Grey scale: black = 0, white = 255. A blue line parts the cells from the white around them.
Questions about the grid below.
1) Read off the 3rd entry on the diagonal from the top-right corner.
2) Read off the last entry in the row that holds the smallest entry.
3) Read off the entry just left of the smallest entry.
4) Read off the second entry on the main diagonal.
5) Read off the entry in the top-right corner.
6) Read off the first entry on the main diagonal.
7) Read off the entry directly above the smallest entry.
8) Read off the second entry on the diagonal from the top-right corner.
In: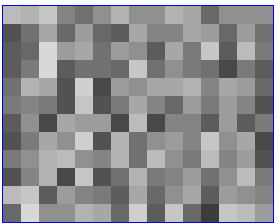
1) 92
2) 156
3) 104
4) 113
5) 144
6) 187
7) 92
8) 156

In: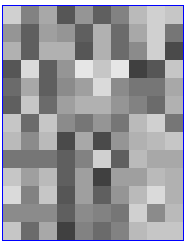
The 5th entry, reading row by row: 149
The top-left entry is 208
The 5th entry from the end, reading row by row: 107
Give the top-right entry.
198
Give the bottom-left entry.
198
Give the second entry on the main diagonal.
95
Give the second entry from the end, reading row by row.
198
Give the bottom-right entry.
198
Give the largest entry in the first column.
218
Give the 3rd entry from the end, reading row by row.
186
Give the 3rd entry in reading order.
168
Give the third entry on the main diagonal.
177
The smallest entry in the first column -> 86
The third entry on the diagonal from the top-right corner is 139
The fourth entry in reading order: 86

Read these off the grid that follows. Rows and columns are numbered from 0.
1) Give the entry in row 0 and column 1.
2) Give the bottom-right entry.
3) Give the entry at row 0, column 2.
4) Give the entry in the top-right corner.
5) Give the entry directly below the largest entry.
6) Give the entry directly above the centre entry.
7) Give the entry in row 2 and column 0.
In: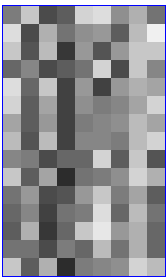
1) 199
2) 187
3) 75
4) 115
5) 199
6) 124
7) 199

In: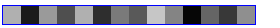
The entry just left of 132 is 198
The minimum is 6
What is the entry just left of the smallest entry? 132

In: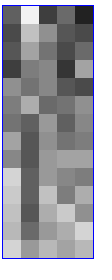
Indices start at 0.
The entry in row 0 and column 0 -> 96
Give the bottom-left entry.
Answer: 212
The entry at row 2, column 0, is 86
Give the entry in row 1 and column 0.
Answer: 74
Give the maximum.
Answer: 242
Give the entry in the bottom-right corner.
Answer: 184
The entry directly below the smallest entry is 74
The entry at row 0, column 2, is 62
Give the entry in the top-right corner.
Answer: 34
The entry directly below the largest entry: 193

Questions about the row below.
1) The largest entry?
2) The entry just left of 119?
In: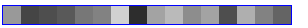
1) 209
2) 89

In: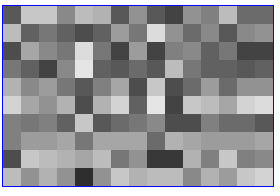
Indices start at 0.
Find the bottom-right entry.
211
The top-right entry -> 107
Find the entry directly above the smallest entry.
166
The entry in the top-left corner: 88
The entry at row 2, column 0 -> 77
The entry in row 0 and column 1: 199
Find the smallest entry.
46
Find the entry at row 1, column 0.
188
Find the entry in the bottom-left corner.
188
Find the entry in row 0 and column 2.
199
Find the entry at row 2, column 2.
137
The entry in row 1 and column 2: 119

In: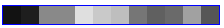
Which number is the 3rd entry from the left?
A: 137
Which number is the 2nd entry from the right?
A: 161
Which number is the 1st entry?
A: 18
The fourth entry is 137
